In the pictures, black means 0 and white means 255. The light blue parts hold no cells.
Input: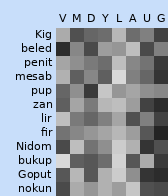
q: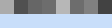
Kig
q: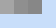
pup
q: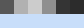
Goput
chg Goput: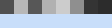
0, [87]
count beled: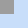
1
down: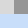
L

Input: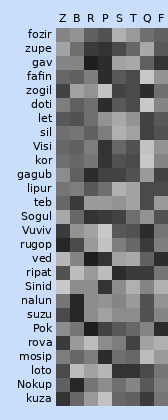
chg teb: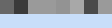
5, [162]
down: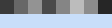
B
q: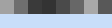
zupe
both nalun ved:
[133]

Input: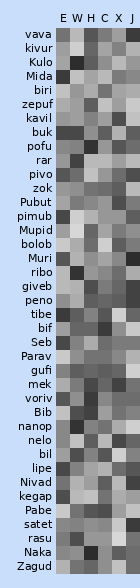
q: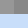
ribo
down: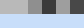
E
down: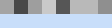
E
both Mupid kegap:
[158]

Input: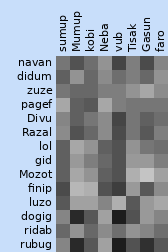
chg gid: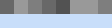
0, [96]
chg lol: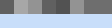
6, [118]

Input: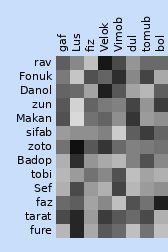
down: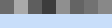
bol
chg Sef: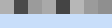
3, [176]
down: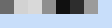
Lus
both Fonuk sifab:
[100]
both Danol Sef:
[183]

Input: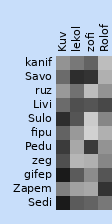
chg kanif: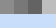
0, [147]
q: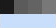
Sedi
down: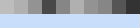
Rolof
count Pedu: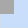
1
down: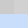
zofi
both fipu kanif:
[99]
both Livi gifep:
[85]

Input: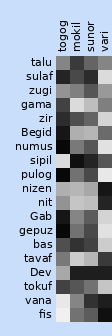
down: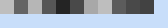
sunor
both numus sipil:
[86]
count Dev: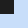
3
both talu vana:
[133]
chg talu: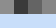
0, [133]
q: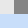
vana
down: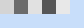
vari

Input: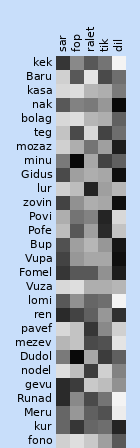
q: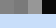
nak
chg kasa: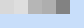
4, [122]
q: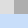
Vuza
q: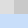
fono
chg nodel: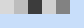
0, [222]
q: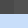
mezev
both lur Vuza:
[182]

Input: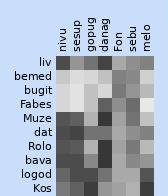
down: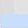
sesup
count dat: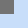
2
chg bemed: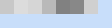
3, [193]

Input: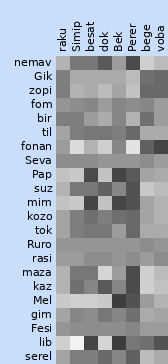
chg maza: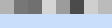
2, [119]
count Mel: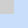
2
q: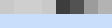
Mel

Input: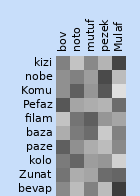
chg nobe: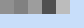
3, [74]
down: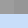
mutuf

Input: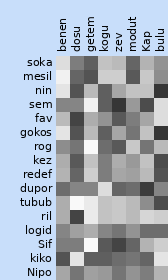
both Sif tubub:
[249]
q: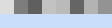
soka

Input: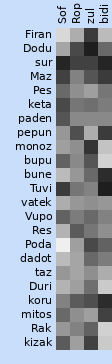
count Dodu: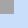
1
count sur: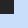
2
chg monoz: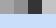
0, [159]
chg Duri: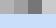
2, [111]
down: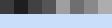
zul
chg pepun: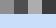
0, [151]
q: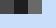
Dodu

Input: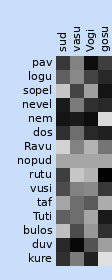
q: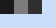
nevel
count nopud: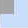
4
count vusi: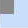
1
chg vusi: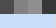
2, [137]

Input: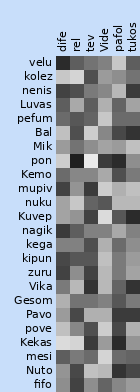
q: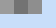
Mik
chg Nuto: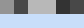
2, [192]
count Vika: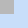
2
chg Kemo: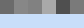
2, [135]
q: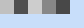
Bal

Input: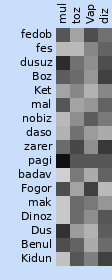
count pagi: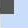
3
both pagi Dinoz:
[86]
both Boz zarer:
[107]
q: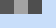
fedob

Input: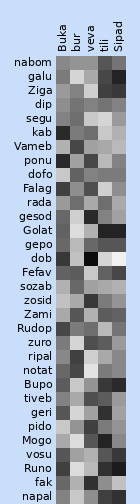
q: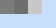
kab
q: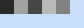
ponu
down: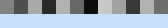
veva
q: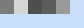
zuro

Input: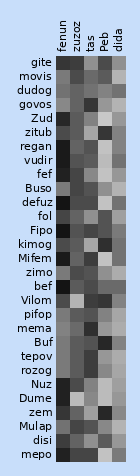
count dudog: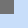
3
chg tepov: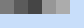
2, [61]
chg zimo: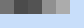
0, [122]
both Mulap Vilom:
[179]
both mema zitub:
[130]
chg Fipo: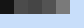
1, [83]

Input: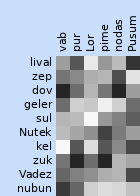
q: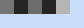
zuk
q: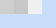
geler
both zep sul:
[181]
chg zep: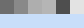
0, [117]
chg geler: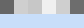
0, [109]
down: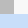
vab
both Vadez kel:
[72]

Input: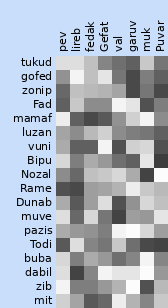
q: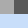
Dunab
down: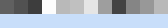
Puvar
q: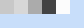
Nozal

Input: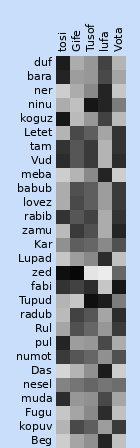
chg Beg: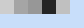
2, [144]
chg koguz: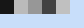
4, [186]
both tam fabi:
[51]

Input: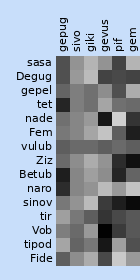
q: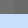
tet
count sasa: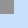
2
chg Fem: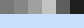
2, [165]
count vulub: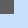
3
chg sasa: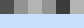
4, [67]

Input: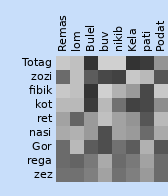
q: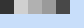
fibik
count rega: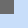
3
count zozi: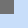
0
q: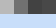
kot
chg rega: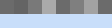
5, [121]
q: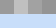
ret

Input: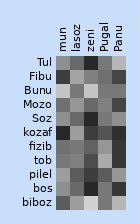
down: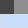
Panu
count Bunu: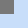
3
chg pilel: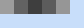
1, [92]
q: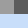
pilel

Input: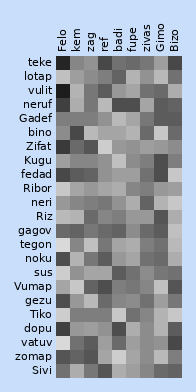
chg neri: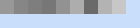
6, [99]
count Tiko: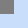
3
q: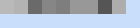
Riz
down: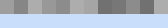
fupe

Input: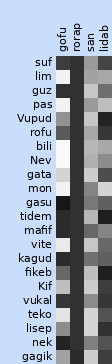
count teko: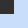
1
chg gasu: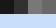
3, [96]
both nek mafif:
[49]
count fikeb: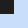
1
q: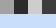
gagik

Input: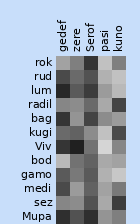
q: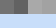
bod
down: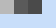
gedef
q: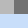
bod
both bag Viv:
[53]
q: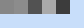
sez

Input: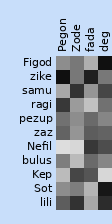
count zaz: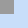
0
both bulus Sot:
[126]

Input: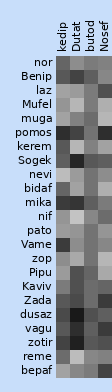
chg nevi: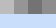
1, [155]
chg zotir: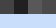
3, [80]
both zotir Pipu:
[80]
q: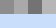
zop

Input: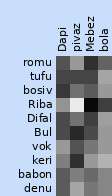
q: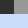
keri
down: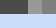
Dapi
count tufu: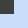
0
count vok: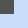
1

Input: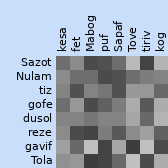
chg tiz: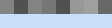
6, [152]
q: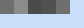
Sazot
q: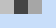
gavif
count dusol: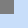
0
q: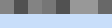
tiz
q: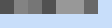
tiz
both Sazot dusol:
[179]

